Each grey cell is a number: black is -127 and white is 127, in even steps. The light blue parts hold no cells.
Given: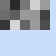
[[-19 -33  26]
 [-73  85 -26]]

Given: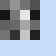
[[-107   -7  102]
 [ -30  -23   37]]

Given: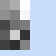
[[ 16   1 119]
 [-56 -15  -3]]

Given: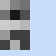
[[ -12 -103  -49]
 [  76   70   55]]

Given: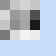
[[87 25 42]
 [68 14 37]]

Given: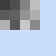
[[-36 -31  19]
 [ 49 -39  71]]
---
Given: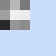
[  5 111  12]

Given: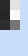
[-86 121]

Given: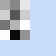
[ 40 -40 125]

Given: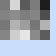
[-5 12 29 10]

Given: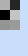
[48 68]

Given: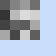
[-37  58 -35 -33]
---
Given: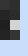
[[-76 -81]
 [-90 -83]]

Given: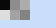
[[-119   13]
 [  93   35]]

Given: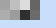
[[35 63]
 [45 28]]

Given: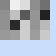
[[  5 111]
 [ 16  65]]

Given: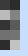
[[-69 -83]
 [ 59   3]]

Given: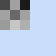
[[-55  33]
 [ 34 -23]]

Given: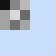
[[-109    6]
 [  35   88]]

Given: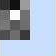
[[ -80 -110]
 [ -17  122]]

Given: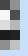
[[-57  17]
 [119 -50]]
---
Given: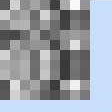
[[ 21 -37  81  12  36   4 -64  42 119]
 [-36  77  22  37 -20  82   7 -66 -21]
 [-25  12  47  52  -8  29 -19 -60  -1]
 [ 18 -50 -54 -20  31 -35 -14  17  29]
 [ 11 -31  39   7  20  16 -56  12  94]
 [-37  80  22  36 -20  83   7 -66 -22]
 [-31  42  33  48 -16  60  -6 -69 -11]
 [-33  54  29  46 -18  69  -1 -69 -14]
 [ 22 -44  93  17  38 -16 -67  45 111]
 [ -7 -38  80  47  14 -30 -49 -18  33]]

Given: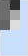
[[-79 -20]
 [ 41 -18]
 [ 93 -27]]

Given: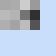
[[ 26  41  44  77]
 [-79  58  52 -11]
 [-43  47  35  60]]

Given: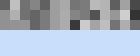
[[-54 -29  64 -14   5 -30  30  41 -10  -4  58  52 -32  34]
 [-76  17  48 -14 -26  -4  30  44   5  -4 -44  52  23  78]
 [-18  17  19  20 -26  -4  30  44 -70  75  36  62 -12  46]]

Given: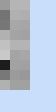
[[ 54  27  53]
 [ 47 -11  49]
 [ 38  -8  40]
 [ 34  49  36]
 [ 52  65  52]
 [ 39  73  36]
 [ 33 -99  34]
 [ 24  -7  27]
 [ 33  49  33]]

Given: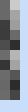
[[ 75 -22]
 [ 36 -22]
 [ 29 -66]
 [-21 -67]
 [-81 -50]
 [ 53 -19]
 [ 35 -74]
 [-41 -20]
 [-83 -23]
 [-58 -20]]

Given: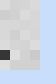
[[ 90  91  83  85]
 [ 87  78  81  91]
 [ 87  88  87  85]
 [ 86  88  80  90]
 [ 92  91  85  84]
 [ 74 -73  94  82]
 [ 81  94  81  81]]
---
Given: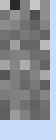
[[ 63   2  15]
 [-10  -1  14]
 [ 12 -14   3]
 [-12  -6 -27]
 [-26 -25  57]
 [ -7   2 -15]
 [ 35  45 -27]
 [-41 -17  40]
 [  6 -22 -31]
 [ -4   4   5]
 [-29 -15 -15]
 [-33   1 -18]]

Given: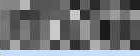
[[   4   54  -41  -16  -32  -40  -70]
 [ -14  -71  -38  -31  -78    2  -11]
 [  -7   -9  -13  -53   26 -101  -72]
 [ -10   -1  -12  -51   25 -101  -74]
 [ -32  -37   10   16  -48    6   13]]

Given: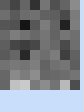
[[ -35  -26  -10  -27]
 [ -17  -19  -30  -53]
 [ -42 -107   -3  -94]
 [ -22  -13  -10  -10]
 [ -33  -65  -12  -53]
 [ -37  -87  -17  -64]
 [ -13  -11  -28  -10]
 [ -24   -3  -24  -18]
 [ -25   74   12   57]]

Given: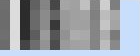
[[-17 -83   4  37  64  78]
 [-19 -83  11  26  35  60]
 [-19 -83  11  25  32  69]
 [-16 -83  26  18  41  45]
 [-20 -59  19  26  35  60]]

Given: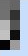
[[ -16]
 [ -14]
 [  54]
 [  65]
 [-123]]

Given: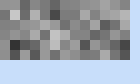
[[ 19 -24  -5   3  16  35   4]
 [-10 -19  -5  -3  40  30  53]
 [  1  19  43 -14  -3 -34  40]
 [  5   7 -12  44   4 -10   0]
 [ 17 -37  24   7 -42  -1 -56]
 [ 15  27  25  26  -6  42 -42]]

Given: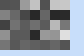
[[-45  27 -46  72]
 [  2 -56 -25 -85]
 [-62 -35 -36  -8]
 [ 17 -37  25  95]
 [-10 -25 -36 -43]]

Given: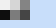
[[ 112    4]
 [-113  -58]]
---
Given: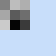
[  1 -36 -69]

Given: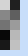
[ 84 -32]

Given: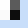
[ 126 -114]

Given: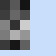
[-75 -24  77]

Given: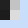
[-94  92]

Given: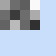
[ 36 -68 -23]

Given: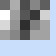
[-19  30 -81  35]

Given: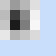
[ 73 -66  -2  90]

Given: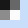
[-104  123]
